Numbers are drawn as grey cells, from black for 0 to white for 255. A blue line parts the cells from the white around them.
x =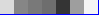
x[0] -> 219
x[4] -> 52
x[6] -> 245

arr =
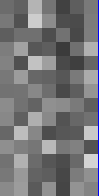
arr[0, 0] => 108
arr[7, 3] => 144
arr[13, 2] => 90
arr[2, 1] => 112
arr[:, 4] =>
[65, 77, 114, 59, 73, 87, 73, 140, 83, 87, 120, 76, 71, 69]
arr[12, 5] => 124
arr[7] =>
[140, 114, 99, 144, 140, 122, 94]
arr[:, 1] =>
[97, 81, 112, 162, 80, 156, 115, 114, 96, 189, 127, 177, 153, 156]
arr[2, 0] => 94
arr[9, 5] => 89
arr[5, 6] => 171
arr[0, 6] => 121
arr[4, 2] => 194
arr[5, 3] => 99
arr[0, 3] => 116
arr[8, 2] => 175
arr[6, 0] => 114
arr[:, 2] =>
[180, 205, 112, 87, 194, 103, 136, 99, 175, 135, 118, 107, 99, 90]
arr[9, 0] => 103
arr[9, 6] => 201
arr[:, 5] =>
[94, 75, 72, 112, 63, 122, 94, 122, 103, 89, 129, 105, 124, 147]
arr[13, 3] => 145
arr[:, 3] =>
[116, 140, 78, 94, 159, 99, 110, 144, 137, 77, 185, 86, 94, 145]
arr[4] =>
[130, 80, 194, 159, 73, 63, 101]
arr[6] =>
[114, 115, 136, 110, 73, 94, 148]

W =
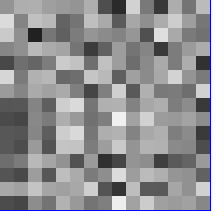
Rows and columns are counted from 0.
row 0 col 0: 148
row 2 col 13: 122
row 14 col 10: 204
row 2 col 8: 131
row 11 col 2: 185
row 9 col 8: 178
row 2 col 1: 144
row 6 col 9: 89
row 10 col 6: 124
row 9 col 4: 205
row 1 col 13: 158
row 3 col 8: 157
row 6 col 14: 209
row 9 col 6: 118
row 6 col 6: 69
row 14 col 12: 155
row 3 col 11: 57
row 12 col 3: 87
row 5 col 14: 122
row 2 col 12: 169
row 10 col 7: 157
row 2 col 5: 124
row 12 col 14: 97
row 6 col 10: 176
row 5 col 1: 122
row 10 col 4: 196
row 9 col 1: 85
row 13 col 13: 145
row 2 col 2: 33
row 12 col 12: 149
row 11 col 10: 141
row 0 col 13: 116
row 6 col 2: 170
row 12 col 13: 145
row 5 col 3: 183
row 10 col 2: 154
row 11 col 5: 82
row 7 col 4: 206

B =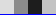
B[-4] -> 221
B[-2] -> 29
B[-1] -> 195

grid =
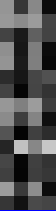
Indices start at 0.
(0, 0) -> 149
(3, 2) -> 126
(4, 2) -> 127
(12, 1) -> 4
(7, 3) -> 61
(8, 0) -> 139
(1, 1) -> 139
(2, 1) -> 26
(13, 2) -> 141
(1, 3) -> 68
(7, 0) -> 151
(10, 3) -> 199
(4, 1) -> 27
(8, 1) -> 62
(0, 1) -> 54
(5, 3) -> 81
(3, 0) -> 143
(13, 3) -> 12
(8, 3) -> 15
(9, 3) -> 44
